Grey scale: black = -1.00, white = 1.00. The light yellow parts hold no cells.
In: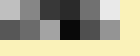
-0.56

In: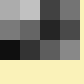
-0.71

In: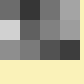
0.01

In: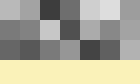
0.56

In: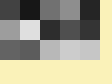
-0.65

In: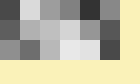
0.50

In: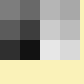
0.59

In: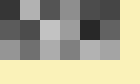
0.52

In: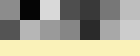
0.70

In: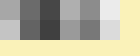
-0.44
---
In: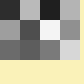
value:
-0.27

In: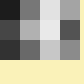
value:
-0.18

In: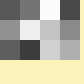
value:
-0.53

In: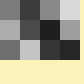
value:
0.53

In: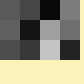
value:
-0.57

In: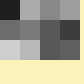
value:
0.45

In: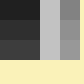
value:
-0.52
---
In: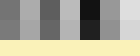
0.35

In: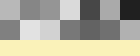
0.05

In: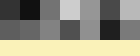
-0.87

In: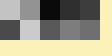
0.15

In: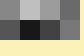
0.50

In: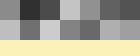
-0.62

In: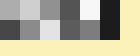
0.62

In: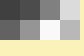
-0.40
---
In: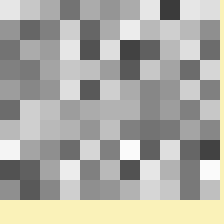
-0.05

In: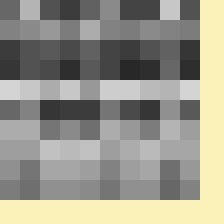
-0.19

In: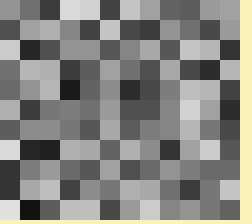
-0.07

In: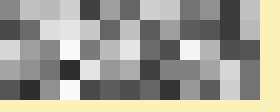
0.62

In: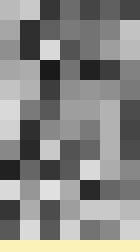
0.07

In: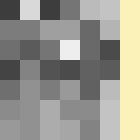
0.03

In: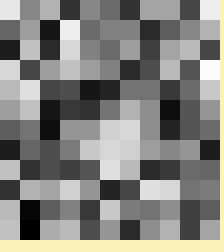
-0.50

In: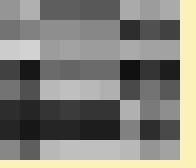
0.17

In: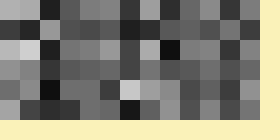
-0.42
